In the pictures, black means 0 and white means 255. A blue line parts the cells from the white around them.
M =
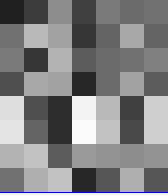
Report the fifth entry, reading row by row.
122
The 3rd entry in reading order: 141
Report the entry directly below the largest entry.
154
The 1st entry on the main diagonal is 32
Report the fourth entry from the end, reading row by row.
38
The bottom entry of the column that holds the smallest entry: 114
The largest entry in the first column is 228
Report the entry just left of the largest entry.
45
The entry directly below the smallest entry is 114
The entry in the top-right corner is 114
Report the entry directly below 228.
180
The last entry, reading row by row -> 86
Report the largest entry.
251
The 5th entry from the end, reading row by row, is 193

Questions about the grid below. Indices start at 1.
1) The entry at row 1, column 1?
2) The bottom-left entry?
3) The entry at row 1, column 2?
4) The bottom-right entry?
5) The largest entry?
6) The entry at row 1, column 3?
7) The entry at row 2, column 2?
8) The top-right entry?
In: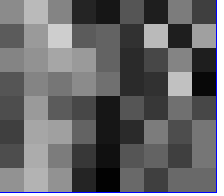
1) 139
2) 146
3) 186
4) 105
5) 206
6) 132
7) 154
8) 63

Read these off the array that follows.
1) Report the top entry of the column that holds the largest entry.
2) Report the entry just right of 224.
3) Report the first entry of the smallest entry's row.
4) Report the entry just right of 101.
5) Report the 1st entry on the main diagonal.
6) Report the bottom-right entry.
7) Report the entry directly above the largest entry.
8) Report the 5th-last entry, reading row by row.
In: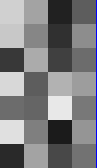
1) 33
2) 127
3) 224
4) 232
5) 208
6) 114
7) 178
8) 149

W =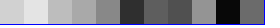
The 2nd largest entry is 209
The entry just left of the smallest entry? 148
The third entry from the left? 189

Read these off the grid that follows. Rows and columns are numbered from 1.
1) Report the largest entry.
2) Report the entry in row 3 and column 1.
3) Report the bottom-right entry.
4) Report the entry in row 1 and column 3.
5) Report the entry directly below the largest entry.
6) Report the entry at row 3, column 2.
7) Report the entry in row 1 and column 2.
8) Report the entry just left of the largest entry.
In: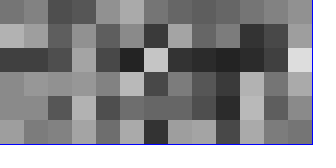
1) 221
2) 64
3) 117
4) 78
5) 170
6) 64
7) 130
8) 64

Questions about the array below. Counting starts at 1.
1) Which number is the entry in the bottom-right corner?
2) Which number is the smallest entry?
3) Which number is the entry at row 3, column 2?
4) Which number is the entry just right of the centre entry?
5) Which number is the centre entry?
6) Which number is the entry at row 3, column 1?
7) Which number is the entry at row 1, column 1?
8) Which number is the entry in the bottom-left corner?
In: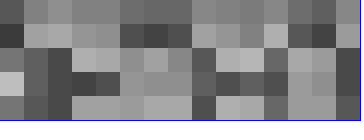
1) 87
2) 59
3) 95
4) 87
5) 135
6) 117
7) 87
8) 117
